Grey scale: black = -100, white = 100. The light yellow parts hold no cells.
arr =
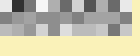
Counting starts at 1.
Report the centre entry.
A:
19
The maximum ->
93
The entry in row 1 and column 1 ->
83
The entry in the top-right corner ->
83
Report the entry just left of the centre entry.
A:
11
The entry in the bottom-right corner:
56
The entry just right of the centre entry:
1
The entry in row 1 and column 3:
-7
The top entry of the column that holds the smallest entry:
-61
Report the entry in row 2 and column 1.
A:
1

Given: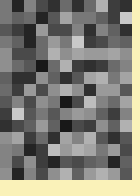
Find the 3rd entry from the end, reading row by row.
39
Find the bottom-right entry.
-32
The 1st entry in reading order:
-6
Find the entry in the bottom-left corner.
12
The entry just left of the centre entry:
12
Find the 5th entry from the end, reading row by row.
-24
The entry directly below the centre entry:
-81
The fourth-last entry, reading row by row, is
21
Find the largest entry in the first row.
39
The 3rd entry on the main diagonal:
-72
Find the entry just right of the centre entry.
12
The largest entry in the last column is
58
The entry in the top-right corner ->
-62
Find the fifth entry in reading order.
-62
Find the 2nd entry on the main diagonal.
-24
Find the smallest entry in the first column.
-62

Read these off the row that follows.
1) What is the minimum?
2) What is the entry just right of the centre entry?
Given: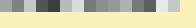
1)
-53
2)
11

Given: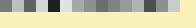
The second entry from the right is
12
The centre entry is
12
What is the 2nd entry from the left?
49
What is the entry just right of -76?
77

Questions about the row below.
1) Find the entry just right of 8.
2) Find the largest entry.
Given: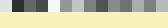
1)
-11
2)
93

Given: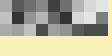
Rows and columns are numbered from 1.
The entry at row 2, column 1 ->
51
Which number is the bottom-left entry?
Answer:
33
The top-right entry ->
79
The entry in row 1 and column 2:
-30
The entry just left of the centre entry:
41
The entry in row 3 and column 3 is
51
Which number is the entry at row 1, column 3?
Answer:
-12
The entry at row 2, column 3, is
15

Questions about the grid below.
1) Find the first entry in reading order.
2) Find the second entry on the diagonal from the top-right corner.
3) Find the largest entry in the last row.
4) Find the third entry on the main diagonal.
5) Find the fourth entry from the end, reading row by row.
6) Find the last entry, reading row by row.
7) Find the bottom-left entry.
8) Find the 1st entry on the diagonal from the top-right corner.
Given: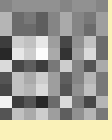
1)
4
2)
-6
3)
61
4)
-16
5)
-26
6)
-6
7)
-34
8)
4
